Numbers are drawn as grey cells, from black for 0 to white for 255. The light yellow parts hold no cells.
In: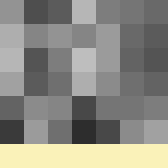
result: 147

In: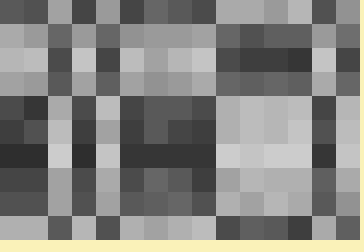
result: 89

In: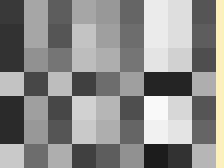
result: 57

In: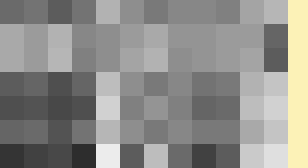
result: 106

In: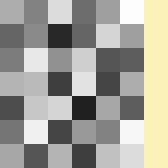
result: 173

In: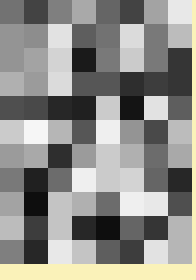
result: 114

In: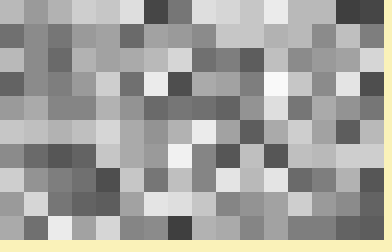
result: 185

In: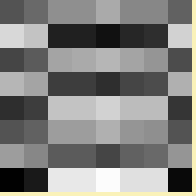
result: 83
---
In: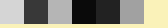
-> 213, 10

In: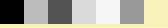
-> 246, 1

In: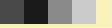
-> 202, 26

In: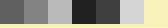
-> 213, 33

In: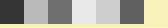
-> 233, 52

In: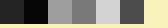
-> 211, 5

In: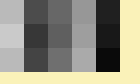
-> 202, 10

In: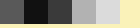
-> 219, 17

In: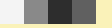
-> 244, 45
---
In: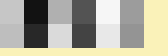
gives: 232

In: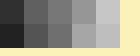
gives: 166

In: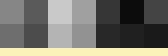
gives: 32

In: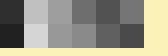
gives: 96

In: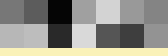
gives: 62

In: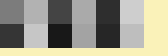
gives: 38

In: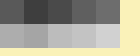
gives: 195

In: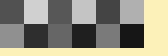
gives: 122

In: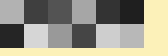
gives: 206
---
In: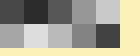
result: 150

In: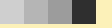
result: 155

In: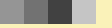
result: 65

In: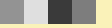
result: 58

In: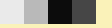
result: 12

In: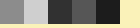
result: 86

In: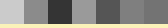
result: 127
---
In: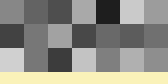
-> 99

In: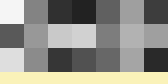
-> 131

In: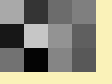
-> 52

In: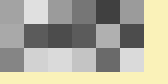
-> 224

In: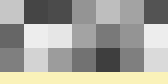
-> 69

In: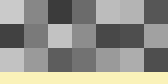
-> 135
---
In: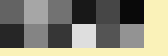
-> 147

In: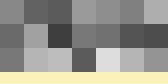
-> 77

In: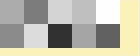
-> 97

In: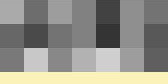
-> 88

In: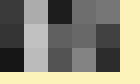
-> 64

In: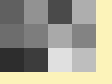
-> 132

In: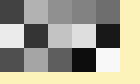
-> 24
